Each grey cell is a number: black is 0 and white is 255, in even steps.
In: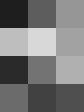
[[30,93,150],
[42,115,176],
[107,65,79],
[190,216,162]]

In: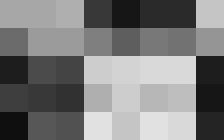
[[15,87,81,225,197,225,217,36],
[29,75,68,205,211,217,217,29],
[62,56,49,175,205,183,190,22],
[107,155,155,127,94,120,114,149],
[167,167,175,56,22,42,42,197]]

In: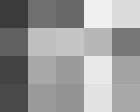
[[59,112,104,240,219],
[66,169,155,232,163],
[73,155,147,226,169],
[97,191,197,183,119]]

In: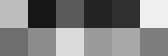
[[110,140,218,155,168,125],
[190,23,90,36,48,239]]

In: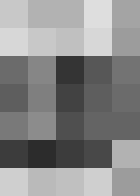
[[60,44,60,72,178],
[94,127,66,94,107],
[107,134,52,87,115],
[121,140,79,100,100],
[200,178,178,222,164],
[207,186,192,207,156],
[215,200,192,215,156]]

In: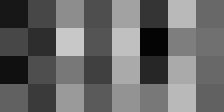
[[16,78,120,64,170,38,170,104],
[23,71,141,78,162,52,185,104],
[71,45,200,84,192,4,126,112],
[97,58,154,90,147,120,185,97]]
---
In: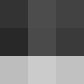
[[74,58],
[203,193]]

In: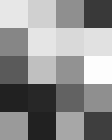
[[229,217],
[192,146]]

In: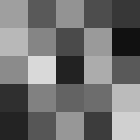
[[133,74],
[217,34]]

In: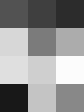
[[123,172],
[207,252]]

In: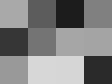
[[116,166],
[215,214]]

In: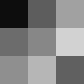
[[135,210],
[182,96]]

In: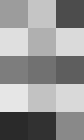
[[176,218],
[113,94]]
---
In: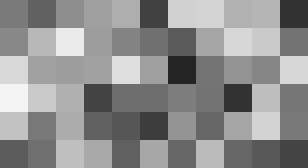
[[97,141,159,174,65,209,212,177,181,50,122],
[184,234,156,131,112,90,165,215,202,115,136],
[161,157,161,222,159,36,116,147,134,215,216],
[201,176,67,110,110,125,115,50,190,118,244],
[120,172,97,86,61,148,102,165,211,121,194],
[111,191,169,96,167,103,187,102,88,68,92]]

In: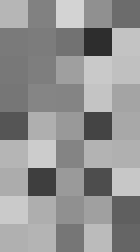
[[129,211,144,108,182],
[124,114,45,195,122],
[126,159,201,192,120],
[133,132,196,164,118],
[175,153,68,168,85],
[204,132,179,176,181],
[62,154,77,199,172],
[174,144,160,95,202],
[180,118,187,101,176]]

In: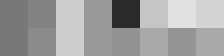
[[130,205,153,42,197,225,212,120],
[139,205,153,147,169,149,168,120]]

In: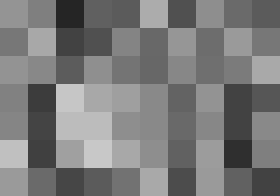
[[127,37,96,91,172,80,142,106,91,148],
[168,66,80,132,104,150,109,154,119,119],
[136,92,143,116,103,135,111,123,169,147],
[60,198,168,159,137,99,147,66,86,129],
[68,188,188,142,137,105,135,66,137,133],
[64,160,200,168,142,97,156,47,127,192],
[106,70,91,114,169,76,154,97,66,154]]

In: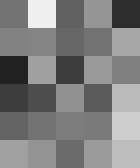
[[239,97,149,45,115],
[133,103,114,167,130],
[160,61,153,128,33],
[77,145,90,186,61],
[114,125,122,206,99],
[147,107,155,189,161]]

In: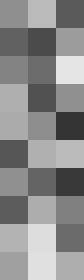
[[186,90,143],
[75,156,97],
[108,229,131],
[81,144,175],
[141,52,171],
[176,187,86],
[100,57,144],
[173,128,92],
[221,107,179],
[224,174,160]]
